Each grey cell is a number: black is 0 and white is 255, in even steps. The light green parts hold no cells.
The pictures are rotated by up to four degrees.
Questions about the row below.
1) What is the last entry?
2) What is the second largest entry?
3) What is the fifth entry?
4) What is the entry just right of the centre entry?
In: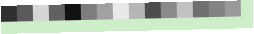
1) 153
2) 214
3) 17
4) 181

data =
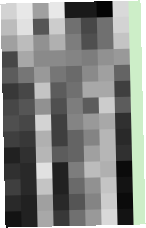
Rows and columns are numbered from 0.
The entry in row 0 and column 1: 232
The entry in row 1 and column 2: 85
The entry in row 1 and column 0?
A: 188
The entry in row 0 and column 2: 160
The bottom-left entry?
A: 19
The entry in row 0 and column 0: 211
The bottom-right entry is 19
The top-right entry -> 217
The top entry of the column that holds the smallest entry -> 4
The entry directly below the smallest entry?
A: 112
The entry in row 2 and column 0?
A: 160
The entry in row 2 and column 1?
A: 188
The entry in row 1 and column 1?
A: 225

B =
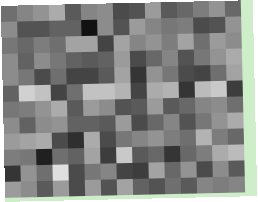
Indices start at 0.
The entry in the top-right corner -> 104
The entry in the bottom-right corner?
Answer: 133
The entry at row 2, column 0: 119
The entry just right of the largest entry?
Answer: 75
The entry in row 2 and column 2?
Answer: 125
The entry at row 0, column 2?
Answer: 147
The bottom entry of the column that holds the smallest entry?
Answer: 155
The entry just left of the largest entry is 111
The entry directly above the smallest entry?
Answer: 133
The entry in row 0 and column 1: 133
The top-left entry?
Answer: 111
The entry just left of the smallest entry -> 98
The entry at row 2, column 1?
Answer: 104
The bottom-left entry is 155
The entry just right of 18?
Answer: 140
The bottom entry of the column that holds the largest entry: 155
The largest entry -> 223
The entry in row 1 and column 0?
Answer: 140
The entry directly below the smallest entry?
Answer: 163
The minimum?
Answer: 18
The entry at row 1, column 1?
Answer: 83

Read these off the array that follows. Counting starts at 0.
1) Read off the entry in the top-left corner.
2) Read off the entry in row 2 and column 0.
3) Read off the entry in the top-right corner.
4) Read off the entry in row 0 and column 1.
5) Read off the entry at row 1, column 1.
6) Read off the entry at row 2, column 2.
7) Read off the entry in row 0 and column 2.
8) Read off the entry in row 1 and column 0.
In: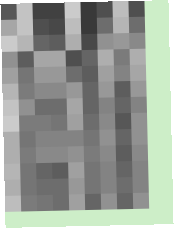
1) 87
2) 203
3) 79
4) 195
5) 195
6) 101
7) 65
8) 166

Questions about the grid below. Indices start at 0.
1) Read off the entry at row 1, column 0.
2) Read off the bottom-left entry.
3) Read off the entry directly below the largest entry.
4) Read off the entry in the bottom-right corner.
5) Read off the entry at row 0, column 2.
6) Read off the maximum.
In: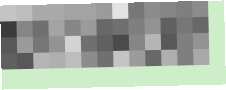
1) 59
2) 96
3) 112
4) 169
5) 169
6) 227

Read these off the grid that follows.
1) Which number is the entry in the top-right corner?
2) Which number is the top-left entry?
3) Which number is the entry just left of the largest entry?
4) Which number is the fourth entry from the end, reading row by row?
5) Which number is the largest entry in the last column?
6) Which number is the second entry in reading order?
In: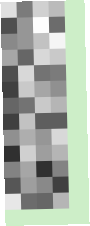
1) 187
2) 223
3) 150
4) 231
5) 245
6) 123

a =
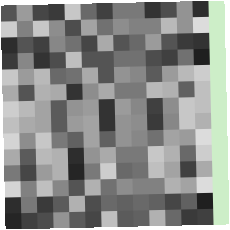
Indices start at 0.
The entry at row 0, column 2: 70
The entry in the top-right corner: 45
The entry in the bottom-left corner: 37
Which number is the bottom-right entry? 64
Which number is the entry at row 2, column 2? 64
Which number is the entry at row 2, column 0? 45
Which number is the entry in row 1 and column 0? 205
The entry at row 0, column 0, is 84
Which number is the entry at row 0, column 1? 155
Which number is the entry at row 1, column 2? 199
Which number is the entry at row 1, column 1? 129

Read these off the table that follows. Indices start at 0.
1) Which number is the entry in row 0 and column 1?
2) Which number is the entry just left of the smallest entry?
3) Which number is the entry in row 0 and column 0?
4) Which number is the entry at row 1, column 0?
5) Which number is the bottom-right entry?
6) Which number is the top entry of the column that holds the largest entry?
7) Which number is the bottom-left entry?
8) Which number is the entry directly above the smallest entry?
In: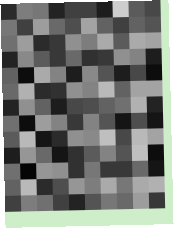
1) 125
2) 112
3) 43
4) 119
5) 56
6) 205
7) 64
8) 150
